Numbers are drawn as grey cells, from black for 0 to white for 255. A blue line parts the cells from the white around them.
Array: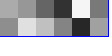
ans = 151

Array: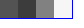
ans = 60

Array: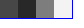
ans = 40

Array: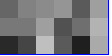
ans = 130

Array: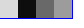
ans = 13

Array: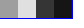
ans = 224

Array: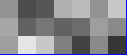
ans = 77

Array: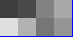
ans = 73
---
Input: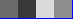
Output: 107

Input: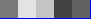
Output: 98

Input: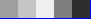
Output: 126

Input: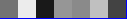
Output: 67

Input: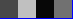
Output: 72

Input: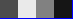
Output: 76

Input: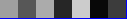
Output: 38

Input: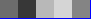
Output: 108

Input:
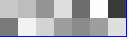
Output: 109
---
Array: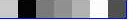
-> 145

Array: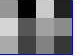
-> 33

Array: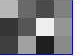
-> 128

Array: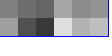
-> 167

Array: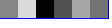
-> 81

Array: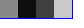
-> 201

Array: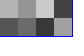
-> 66

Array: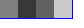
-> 202

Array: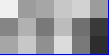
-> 199
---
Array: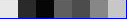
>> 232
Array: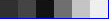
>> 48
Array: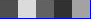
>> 78
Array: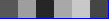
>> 87
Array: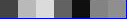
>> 67
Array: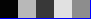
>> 3
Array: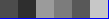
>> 76
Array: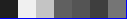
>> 31
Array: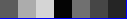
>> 92
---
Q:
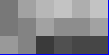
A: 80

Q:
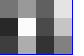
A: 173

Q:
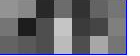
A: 78

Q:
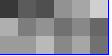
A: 136

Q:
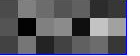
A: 96

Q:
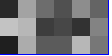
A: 91

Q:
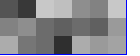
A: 172

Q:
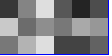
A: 67

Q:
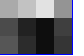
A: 44

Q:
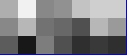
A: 47
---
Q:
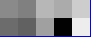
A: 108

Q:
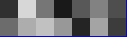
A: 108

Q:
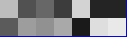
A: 91

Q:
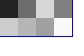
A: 204

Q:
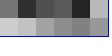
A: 204

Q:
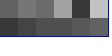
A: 56

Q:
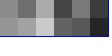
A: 150
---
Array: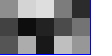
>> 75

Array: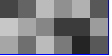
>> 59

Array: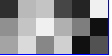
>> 126

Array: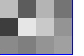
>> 201

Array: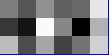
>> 1

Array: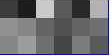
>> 100

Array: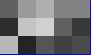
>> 97
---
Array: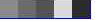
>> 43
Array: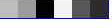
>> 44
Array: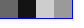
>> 154
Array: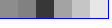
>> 231
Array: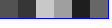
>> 103
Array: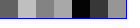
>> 150
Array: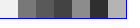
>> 180
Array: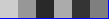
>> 127
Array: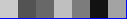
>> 163
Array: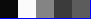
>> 92
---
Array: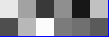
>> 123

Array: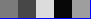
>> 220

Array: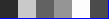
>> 149

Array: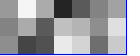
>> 212

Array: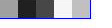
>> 71

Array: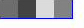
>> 67

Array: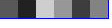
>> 151

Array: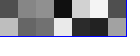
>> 43
